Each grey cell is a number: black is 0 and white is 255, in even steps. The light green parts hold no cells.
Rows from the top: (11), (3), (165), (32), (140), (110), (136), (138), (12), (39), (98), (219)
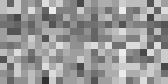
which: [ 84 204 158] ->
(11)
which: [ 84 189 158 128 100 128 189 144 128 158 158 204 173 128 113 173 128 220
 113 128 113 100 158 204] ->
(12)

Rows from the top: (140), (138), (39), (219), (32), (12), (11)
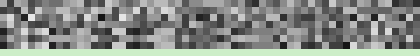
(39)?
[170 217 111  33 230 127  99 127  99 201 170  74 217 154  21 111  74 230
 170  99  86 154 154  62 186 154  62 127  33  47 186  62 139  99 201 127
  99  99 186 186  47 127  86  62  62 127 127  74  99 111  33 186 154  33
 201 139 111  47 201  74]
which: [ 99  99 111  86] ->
(12)

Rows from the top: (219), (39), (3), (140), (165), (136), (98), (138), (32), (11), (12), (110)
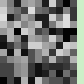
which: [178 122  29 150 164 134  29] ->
(219)
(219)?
[178 122  29 150 164 134  29 207  67   3  81]

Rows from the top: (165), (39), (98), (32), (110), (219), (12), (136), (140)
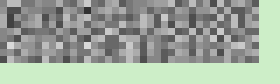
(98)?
[172  65 147 119 147 172  78 134 104 188 119 172 188 119 104 147 104 119
  91 119 188 159  91 201 119 134 134  78 119 104  91 188 104 188  91 159
 119]
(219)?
[134 119  78 172 159 134 147 147 104 134 172 104  78 172 188 104 104 188
 172 172 104 147 134 104  91 188 172 104 172 134 201  78 188  91 119 147
 188]
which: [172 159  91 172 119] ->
(136)
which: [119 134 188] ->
(140)
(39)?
[147  78  78 147 134 134 119 119  78 159 147 119  49 134 159 172 147 172
 119 134 147 104 134 119 104 159 147 104 147 147 172 104 172  91  91 119
 172]

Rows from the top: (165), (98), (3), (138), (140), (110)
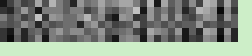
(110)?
[ 53  10  94  37  80 139  23 125 110  94  80 110 125  94 139  66  23 125
 139 125  23 139  53 110  66 110  23  66  53 139 125  10 125  37]
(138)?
[ 94  80  94 139 110  37 110  80  94 110 110  37 125 151  80 110  66  80
  94 151  66  94 110  80 110  80  94  94 151  80  94  66  80  94]
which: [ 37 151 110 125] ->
(165)
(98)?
[ 53  37  94 151  94  23 125 125 125  94 125 125  66  94 151  94  80 125
 139 193  23 151  94 125  80 125  37  80 180 166 139  10 139  53]

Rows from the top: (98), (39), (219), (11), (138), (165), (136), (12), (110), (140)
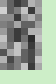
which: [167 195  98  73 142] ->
(12)
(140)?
[127  98 127 195  59 167]
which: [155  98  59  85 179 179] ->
(138)
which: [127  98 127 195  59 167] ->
(140)

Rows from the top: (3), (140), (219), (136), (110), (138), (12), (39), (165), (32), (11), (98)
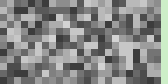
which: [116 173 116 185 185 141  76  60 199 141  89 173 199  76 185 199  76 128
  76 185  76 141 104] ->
(219)
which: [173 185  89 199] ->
(12)
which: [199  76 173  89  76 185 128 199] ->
(39)
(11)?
[104  76  60  60 128 104 199 128 141 116 173 116  89 104 157 157  89 128
  60 104  76 173 173]
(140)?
[185 141  60  60 141  89  89 104 104 104  60 104 128 104 185 173 116 185
 173 157 157 116 157]
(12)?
[128  76 173 185  89 199 104 173  76 104  89 128 199 199  76  89 157 199
 199 185 157 157 173]

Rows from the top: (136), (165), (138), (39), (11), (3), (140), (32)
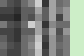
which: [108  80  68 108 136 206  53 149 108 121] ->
(140)
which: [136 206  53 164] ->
(136)
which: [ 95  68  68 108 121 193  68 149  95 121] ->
(32)
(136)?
[108  80  68 108 136 206  53 164 108 121]

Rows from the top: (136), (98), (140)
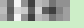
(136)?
[173 105 244 145  63 187 173 117 145 145]
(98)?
[187  92 213 201  92 213  92  63 130 159]
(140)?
[173 105 244 145  63 187 173 117 145 159]
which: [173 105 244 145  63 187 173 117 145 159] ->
(140)

